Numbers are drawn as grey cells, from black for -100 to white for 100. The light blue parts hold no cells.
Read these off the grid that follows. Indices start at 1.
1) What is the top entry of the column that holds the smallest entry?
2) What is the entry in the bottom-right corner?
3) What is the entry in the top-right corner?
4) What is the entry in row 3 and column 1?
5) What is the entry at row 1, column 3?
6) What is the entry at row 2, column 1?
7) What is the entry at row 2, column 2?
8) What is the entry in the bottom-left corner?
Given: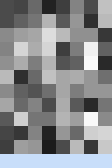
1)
-73
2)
57
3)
51
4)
8
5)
-18
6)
-41
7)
-24
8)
-51

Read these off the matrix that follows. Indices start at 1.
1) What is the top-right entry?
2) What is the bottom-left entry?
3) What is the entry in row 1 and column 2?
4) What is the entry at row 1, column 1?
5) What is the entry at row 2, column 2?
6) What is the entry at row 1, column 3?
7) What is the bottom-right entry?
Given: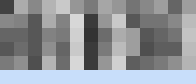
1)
24
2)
-4
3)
35
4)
-48
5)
2
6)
7
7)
41

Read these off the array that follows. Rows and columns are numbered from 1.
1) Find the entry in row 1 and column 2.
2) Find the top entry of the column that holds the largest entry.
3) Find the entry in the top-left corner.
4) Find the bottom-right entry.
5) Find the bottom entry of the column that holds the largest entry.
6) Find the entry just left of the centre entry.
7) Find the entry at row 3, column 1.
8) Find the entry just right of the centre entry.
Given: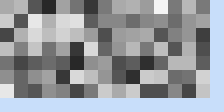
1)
44
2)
92
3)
33
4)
54
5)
-39
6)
70
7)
-45
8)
17

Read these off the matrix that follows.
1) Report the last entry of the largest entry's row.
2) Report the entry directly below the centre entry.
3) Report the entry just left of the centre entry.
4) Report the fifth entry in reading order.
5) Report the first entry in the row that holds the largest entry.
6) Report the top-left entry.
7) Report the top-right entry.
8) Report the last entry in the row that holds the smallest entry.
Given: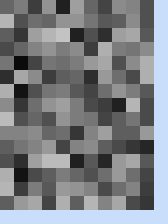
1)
-31
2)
-3
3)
25
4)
-75
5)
-26
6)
-20
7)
-37
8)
37
